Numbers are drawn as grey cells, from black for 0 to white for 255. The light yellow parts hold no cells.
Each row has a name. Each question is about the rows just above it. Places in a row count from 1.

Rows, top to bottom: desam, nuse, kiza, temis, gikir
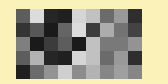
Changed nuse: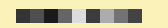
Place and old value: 2, [87]
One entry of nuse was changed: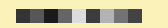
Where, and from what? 7, [172]
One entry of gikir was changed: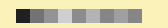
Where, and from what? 2, [107]
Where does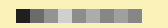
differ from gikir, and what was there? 6, [179]
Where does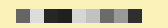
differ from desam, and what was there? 1, [93]
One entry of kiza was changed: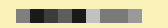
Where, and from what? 9, [147]
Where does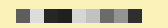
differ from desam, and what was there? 8, [153]

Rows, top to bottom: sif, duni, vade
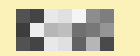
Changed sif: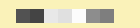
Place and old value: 5, [244]
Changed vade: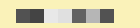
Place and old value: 7, [74]
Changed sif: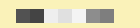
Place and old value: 3, [232]
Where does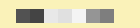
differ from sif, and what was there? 6, [141]
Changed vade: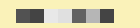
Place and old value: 7, [74]
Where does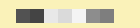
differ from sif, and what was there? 4, [224]
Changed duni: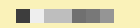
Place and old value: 3, [182]

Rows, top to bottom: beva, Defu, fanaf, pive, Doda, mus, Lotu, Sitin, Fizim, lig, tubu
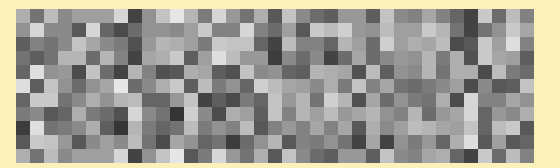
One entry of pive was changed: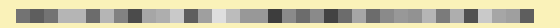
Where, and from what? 9, [67]
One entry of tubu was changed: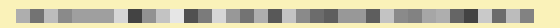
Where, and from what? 13, [88]
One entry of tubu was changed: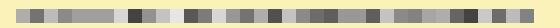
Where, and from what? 19, [88]

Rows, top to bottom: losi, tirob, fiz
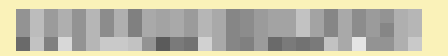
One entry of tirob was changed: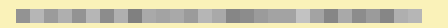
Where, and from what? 2, [188]
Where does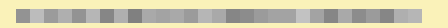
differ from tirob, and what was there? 7, [140]
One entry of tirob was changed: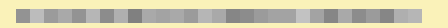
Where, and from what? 4, [175]
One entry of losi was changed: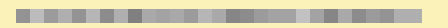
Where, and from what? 29, [182]

